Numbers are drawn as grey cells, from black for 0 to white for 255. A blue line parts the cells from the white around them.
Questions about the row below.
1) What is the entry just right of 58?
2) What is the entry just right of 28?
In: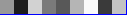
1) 195
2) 210

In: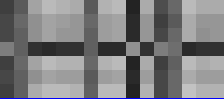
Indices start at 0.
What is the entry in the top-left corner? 63
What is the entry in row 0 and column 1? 90
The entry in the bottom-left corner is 63
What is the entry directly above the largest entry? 171
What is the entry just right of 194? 178
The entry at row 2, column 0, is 71
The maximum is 194
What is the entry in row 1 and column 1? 104
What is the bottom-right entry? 178
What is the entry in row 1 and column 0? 71
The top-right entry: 171
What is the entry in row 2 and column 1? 96

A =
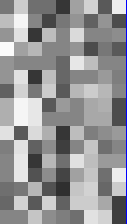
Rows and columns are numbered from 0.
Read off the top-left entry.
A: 119
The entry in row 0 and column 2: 111
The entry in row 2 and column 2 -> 54
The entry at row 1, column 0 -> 189
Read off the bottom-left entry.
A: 133
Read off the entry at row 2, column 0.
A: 148
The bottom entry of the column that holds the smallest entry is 126
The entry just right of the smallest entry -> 197
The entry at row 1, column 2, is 133
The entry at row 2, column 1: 225
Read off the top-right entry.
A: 237
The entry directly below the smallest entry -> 97
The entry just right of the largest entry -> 161
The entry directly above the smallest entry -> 68
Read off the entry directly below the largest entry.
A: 148
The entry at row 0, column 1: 204
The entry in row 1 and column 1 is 245
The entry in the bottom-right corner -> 62
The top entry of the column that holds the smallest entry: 54

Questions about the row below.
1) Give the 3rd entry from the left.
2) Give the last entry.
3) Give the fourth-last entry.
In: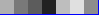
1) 92
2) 141
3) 33

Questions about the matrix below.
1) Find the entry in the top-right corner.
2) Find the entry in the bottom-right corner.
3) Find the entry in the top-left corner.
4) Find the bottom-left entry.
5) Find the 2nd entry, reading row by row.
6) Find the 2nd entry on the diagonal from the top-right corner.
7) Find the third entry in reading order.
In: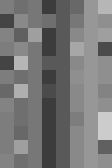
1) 182
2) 143
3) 125
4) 131
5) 111
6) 151
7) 119

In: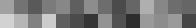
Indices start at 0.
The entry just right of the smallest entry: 154
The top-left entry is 161
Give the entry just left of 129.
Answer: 182
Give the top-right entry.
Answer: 102
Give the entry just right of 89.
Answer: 123
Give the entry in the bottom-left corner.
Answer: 210
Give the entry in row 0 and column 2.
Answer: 89
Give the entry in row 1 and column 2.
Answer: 129

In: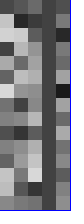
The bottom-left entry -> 136
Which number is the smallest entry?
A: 26
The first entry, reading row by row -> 72
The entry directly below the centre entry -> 183
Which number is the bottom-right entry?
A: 142
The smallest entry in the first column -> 66
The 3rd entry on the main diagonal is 92
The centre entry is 136
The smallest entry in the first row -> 66
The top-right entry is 79
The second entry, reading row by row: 86
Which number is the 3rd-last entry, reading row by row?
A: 114
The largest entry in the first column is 216
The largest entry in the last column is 170
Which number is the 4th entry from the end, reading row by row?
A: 121
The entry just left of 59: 40
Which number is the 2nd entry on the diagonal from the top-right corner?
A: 66
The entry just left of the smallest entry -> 66

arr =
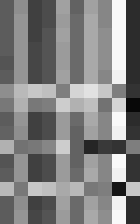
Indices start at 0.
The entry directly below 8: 44
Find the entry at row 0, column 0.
92
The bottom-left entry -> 92
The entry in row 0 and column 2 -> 64
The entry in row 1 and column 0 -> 92
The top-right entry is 44
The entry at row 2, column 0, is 92
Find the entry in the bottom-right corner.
44
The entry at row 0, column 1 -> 142
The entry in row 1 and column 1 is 149
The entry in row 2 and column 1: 149
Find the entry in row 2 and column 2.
64

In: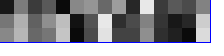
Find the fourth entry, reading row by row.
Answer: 89
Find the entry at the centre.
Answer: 232
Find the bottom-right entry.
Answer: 219
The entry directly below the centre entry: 226
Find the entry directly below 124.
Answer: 176
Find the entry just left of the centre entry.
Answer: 83
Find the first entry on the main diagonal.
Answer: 24
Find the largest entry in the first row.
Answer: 232
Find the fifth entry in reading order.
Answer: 10
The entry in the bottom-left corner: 136
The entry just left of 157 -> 104
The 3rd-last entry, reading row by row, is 32
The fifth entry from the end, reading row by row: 143
